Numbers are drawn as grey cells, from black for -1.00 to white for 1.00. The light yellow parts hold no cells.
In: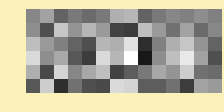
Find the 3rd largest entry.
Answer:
0.77
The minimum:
-0.81
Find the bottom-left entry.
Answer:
-0.32
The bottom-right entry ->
0.21
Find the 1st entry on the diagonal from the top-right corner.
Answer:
0.00
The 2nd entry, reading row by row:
0.27
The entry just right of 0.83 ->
0.27
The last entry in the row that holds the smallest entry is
-0.38
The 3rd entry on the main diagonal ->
0.00
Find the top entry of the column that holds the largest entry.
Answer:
0.43
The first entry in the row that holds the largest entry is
0.71
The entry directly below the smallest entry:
-0.05
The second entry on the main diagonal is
-0.38
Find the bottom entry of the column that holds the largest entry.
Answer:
0.66
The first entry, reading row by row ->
0.06
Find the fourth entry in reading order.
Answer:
-0.05
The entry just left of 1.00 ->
0.43
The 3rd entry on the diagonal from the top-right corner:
0.55
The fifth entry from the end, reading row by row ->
-0.27
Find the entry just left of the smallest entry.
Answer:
1.00

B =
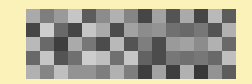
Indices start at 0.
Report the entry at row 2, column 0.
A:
0.45
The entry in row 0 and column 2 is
0.21
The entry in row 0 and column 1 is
-0.01
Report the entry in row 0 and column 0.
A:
0.33
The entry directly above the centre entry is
0.27
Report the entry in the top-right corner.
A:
-0.28
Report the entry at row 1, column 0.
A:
-0.45
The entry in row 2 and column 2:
-0.51
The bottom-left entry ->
0.39
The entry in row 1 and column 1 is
0.61
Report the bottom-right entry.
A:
-0.28
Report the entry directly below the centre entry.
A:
0.55
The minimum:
-0.56

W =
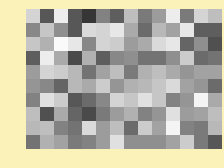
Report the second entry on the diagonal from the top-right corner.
-0.26
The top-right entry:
0.49
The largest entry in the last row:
0.76
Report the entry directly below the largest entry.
0.33
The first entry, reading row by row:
0.66
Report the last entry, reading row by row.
-0.32
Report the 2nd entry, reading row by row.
-0.32
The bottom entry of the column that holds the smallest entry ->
0.02
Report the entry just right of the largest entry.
0.81
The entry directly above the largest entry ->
0.12
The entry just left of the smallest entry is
-0.32
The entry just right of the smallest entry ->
0.02
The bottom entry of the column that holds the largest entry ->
0.27
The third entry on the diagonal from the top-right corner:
-0.21
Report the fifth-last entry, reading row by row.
0.12
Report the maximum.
0.96
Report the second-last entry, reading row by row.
-0.04
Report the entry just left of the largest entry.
0.39
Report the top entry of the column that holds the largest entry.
0.86

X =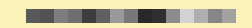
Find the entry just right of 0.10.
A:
0.65
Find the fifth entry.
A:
-0.52
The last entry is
0.27
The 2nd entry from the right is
0.05

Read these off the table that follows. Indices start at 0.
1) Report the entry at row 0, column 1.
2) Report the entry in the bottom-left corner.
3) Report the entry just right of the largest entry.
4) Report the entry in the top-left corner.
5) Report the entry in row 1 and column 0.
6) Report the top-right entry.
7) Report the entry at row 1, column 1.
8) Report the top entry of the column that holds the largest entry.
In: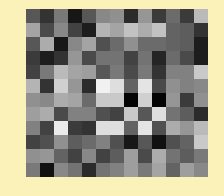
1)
-0.60
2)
-0.05
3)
0.74
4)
-0.32
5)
0.29
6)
0.46
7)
-0.42
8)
0.07

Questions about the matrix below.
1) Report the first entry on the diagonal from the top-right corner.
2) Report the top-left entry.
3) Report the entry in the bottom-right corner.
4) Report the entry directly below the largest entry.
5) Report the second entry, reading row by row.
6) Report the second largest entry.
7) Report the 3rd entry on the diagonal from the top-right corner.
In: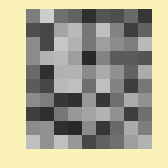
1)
-0.57
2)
-0.02
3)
0.40
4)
-0.45
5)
0.61
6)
0.55
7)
0.09

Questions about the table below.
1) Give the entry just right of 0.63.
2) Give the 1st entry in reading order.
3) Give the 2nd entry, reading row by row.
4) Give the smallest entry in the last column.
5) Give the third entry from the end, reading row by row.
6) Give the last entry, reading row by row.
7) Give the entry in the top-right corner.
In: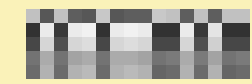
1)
-0.44
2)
0.51
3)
-0.32
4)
-0.61
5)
0.40
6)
-0.16
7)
0.51
